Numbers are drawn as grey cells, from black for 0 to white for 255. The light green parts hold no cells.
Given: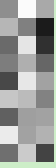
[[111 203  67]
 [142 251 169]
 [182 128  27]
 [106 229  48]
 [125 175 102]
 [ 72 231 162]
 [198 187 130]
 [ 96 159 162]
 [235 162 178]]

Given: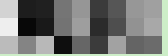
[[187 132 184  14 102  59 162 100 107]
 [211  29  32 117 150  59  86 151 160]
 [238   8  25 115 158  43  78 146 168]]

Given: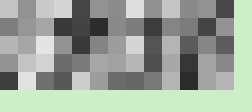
[[ 62 226 111  87 205 157 107 102 120 181  43 164 180]
 [195 146 201 213  69 146 139 222 145 197 138 146  72]
 [126 150 166  57  67  44 137 124  60 133 124  68 147]
 [181 166 228 146  57 132 156 213  84 180  91 134  92]
 [147 195 210 108 122 167 162 182  79 168  54 164 136]]

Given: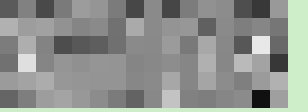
[[101 126 157 164 152 140 123  99 136 195 129 126 134 139  16 159]
 [ 90 129  73 122 156 149 123  71 138  70 124 145 140  78  56 153]
 [177 157 161 146 133 138 113 170 138 148 151  96 138 126 134 118]
 [124 174 131  77  88  94 112 138 137 155 121 168 136  87 232 104]
 [113 223 133 149 144 149 148 133 136 141 134 176 135 186 163  55]
 [155 163 172 151 149 148 148 135 138 167 134 165 140 127 155 177]]

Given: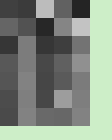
[[ 74 130 105 103 130]
 [ 64  59 188  97  36]
 [101  82  39 133 195]
 [ 54 124  54  62 115]
 [ 88 124  72  96 144]
 [ 85 130  70  90 123]
 [ 76 127  71 157 126]]

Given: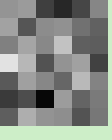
[[ 94 174 147 142  83 119]
 [148 155  63  39  70 134]
 [162  85 140 145 113  97]
 [128 165 136 194  95  93]
 [226 183  82 147 161  65]
 [ 89 160 135 102 185 131]
 [ 58  77   7 156 100 122]]

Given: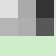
[[181 174  88]
 [224 170  51]]

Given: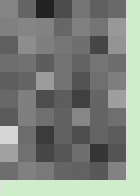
[[110 128 121 101  98  88 130]
 [132 101  34  76 116  96 105]
 [128 133 130 103 128 116 152]
 [ 95 141 127 118 111  70 148]
 [110 113  93 115  99 117 109]
 [ 94 101 155 115  83 111 127]
 [104 127  77  93  64 101 158]
 [ 91 126 111  97 134 100 111]
 [214 108  59  97  78 100  92]
 [161 113  70  86 111  54  84]]

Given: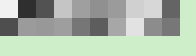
[[ 78 155 152 158 118  93 167 226 140 119]
 [241  47  82 197 159 144 155 208 215 100]]
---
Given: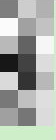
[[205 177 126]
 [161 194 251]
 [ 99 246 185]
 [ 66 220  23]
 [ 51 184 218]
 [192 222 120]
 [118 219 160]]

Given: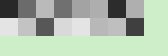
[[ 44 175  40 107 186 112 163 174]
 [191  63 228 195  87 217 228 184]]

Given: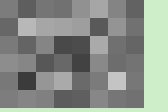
[[132  98 124  94 117 113 145 166]
 [148 113 103 184 166 163 158  89]
 [112 101 122 100 133  73  76 170]
 [109 115 141 134  87 104  66 137]
 [196 119 120  59 150 170 106 123]
 [118 113 125 133 128  92  95 135]]

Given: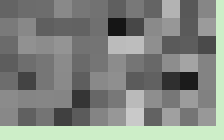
[[ 88 134 100 108 109 137 119 114  95 120 100 179]
 [ 90 155 122 136  95  99  98 112  21  71 138 151]
 [ 93  74 107 145 140 148 115 116 187 189 143  90]
 [164 131  93 110 118 139 106 117 140 117 104 141]
 [ 27 131 109  67 118 138  94 137 143  91  97  47]
 [156 129 139 133 134 133  53 103 120 186 142 119]
 [117 152 136  96 116  64  91 132 151 201  98 160]]

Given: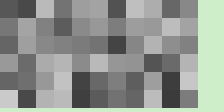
[[103 136  87  73 186 115 158 163  82 191 173]
 [189 163 119 164 129  92 138 152 125 157 153]
 [142 129 101 159 136 129 123 115  68 134 179]
 [106 180 153 107 171 181 139 185 150 147  84]
 [ 61 199 101 111 152 194  67 104 126  94 158]
 [ 59 124 202  73 179 186  63  91 114 101 188]]

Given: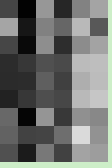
[[130 164  69   2 151  38]
 [185  88 165  22 129 102]
 [140 163  70   9 142  45]
 [187 190  44  55  80  74]
 [174 188  43  44  95  64]
 [185 198  34  55  78  71]
 [144 136 104   5 149  56]
 [218 146  98  66  68 110]
 [163 157  80  27 120  65]]

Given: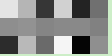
[[ 35 112 228 181  54 209]
 [137 129 142 146 133 137]
 [  5 143  44 185 106 245]]
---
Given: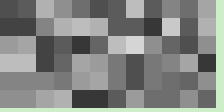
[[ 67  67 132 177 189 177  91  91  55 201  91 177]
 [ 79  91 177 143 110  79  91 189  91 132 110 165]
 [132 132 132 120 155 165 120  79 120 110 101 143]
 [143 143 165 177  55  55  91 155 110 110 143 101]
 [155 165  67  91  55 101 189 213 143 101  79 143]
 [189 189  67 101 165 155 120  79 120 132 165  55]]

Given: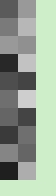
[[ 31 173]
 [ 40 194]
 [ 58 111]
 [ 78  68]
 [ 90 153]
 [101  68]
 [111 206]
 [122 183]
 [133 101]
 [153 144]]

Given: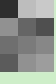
[[ 46 189 201]
 [ 91 145 157]
 [111 123 135]
 [145 101  79]]

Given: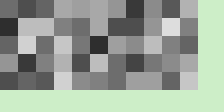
[[ 46 189 189 128 109 168  78  78 149 221 128]
 [ 78 100  88 209 139 128 109 159 159 100 198]
 [100 209 109 198 119  46 159 139 189 128 100]
 [109  78 100 168 159 168 149  57 139  88 178]
 [149  57 128 178  78 189 109  68 119 139 168]]

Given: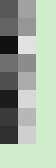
[[ 16 225]
 [ 28 216]
 [ 48 206]
 [ 58 184]
 [ 79 172]
 [ 88 160]
 [100 150]
 [110 140]]

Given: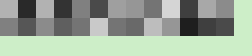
[[128  86 139  95 116 201 116 105 189 150  30  63  74]
 [178  41 178  51 128  74 159 150 116 213  63 168 139]]

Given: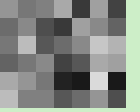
[[ 99 119 137  66  87 169 160]
 [108 137  78  57 160 137  99]
 [119 188  87 108 137 198 179]
 [149 119 128 169  57 160  66]
 [169 149 119  34  25 218  25]
 [188 128 128  87 108 149  78]]

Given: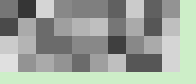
[[ 74 170 107 159 180 191 118 170  86 191]
 [118  53 213 136 127 127  96 203  96 147]
 [203 180 107 107 136 136  63 136 170 213]
 [224 147 170 147 107 159 191  86  86 213]]

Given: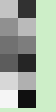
[[ 92  37]
 [113 125]
 [144 186]
 [195  49]
 [215 176]
 [245  16]]
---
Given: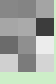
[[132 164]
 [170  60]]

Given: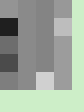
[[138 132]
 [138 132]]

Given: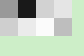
[[ 25 210]
 [235 251]]

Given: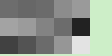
[[103 107]
 [155 131]]

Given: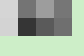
[[116 157]
 [ 53  90]]

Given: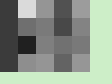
[[218 149]
 [111 122]]

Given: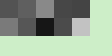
[[ 95 137]
 [ 86  22]]
